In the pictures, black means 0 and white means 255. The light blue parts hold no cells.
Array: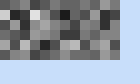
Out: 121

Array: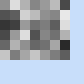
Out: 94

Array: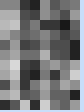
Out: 154

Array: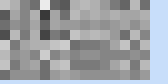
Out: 154

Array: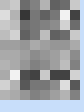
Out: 129

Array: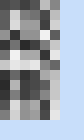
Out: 230

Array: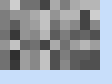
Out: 80

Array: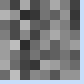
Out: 148

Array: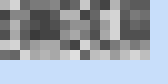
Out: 190
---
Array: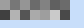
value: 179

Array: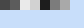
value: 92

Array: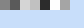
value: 90

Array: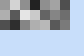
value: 46

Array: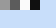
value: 92

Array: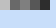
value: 105

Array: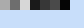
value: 110

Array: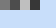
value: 77

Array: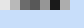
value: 185
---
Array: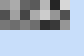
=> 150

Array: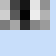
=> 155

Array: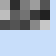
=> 199

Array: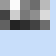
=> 109

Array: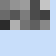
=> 136

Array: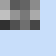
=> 70
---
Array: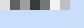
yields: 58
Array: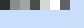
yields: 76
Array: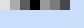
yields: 1
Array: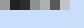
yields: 143
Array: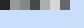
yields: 73
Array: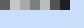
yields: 126
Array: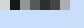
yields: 89
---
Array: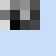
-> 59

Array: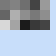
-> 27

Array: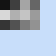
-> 124

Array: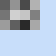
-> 41

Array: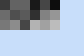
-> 70

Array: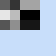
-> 22

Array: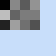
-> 112

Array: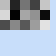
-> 88
